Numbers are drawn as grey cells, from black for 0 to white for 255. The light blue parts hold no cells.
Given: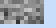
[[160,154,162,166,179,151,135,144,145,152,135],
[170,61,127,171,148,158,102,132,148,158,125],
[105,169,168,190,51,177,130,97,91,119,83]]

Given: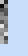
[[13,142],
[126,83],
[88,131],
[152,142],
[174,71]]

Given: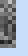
[[82,136,89,143],
[125,119,104,144],
[100,80,56,117],
[104,67,115,50],
[130,153,110,71],
[115,113,130,110]]

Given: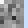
[[161,187,98,103,172,133],
[155,145,118,179,146,151],
[73,152,162,146,110,135]]

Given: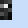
[[129,237,11],
[80,51,11]]

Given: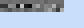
[[54,52,145,134,22,195,26,10,131,161,109,131,123,173,92,102]]

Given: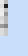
[[219,35],
[238,148],
[222,185],
[219,200]]

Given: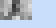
[[153,180,178,53,130,163,183,218],
[130,195,107,97,141,152,170,180]]

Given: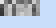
[[80,152,206,106,186,185,152,199,104,163],
[54,156,196,96,179,204,183,191,102,142]]
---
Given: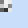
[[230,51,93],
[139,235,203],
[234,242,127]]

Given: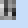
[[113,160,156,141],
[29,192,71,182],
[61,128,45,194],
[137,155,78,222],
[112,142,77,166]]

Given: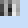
[[178,234,69,167,52],
[161,220,27,176,70],
[171,219,75,176,69],
[176,183,114,162,117]]

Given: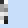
[[28,242],
[58,197],
[224,235],
[138,158],
[188,162],
[248,46]]

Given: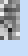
[[155,148,102,216,90],
[236,174,104,203,204],
[154,131,29,181,201],
[151,119,181,111,174],
[179,115,141,158,72],
[152,102,93,91,119],
[178,142,120,141,241],
[110,95,81,61,157],
[118,166,129,121,228],
[151,141,108,229,156]]

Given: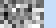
[[120,253,254,233,197,149,177,64,213,197,239],
[189,195,143,191,207,75,168,163,75,207,86],
[104,242,211,98,150,136,145,107,140,51,177],
[97,167,200,132,122,172,121,157,118,13,114],
[234,239,228,36,93,169,84,251,144,124,182],
[110,90,159,69,207,199,244,117,174,58,136],
[107,117,181,135,156,119,132,75,116,186,101]]

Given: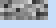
[[158,131,88,144,114,147,124,113,162,131,115,178],
[83,69,47,198,143,129,138,132,121,99,78,119],
[149,182,101,164,180,149,140,53,158,175,157,206],
[74,161,186,157,127,139,205,183,191,128,43,146],
[188,124,86,55,214,176,163,153,150,88,134,133]]

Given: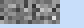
[[134,103,135,167,127,113,119,78,121,113,82,137,123,140,170],
[104,224,85,111,73,127,81,163,150,106,118,120,92,148,47],
[103,129,127,151,131,174,71,131,112,120,113,148,144,116,138],
[156,53,182,163,195,72,91,148,188,118,65,104,123,146,89],
[65,155,126,155,145,178,50,156,65,144,107,177,167,123,121],
[152,158,109,109,130,105,133,153,71,136,133,118,129,135,93]]
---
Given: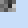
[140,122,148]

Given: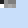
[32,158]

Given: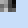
[173,142,82]

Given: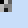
[1,126,137]

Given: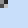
[143,191]

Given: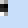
[207,2]

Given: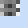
[146,97,121,107]

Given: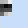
[178,10,77]
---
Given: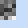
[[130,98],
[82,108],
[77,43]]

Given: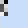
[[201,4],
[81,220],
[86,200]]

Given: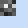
[[93,97],
[107,238],
[57,94]]

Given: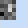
[[105,124],
[67,81],
[114,98]]

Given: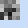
[[134,111],
[181,125],
[199,66]]

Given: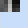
[[96,68],
[89,85],
[81,96]]

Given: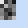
[[231,51],
[56,179],
[135,48]]

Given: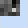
[[118,95],
[88,78],
[54,81]]

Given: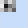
[[218,141],
[235,25],
[193,117]]
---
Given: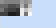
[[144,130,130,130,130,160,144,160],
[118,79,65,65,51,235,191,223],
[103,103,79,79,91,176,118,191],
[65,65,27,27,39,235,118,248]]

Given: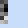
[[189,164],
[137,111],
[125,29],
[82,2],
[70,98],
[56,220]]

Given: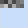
[[156,198,87,172,115,99],
[87,58,142,74,115,129]]

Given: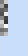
[[206,53],
[176,248],
[164,66],
[151,190],
[136,66],
[123,206],
[110,123],
[94,110],
[81,236]]

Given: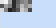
[[228,243,160,43,97,129,144,97],
[214,129,31,56,85,201,172,70],
[85,160,129,43,113,185,144,172]]

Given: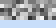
[[233,176,161,105,192,233,204,192,147,120,219,132,147,132],
[219,176,161,62,192,219,192,47,89,219,246,75,176,75],
[147,147,147,120,75,105,192,120,120,161,176,161,132,161],
[132,147,89,219,105,204,204,132,132,176,105,105,204,176],
[62,105,75,192,147,120,105,204,89,120,62,120,176,233]]

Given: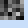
[[136,164,107,136,35,7],
[107,61,164,75,35,91],
[91,35,91,122,107,136],
[75,19,122,75,47,164],
[47,91,7,122,192,61]]

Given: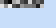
[[225,152,237,83,54,152,125,125,113,29,195],
[137,42,3,165,195,83,54,211,69,113,69]]
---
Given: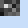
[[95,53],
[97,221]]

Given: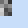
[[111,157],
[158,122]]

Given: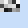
[[201,242],
[75,187]]

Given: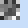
[[175,48],
[122,119]]

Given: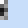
[[250,125],
[103,154]]

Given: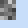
[[82,104],
[99,123]]
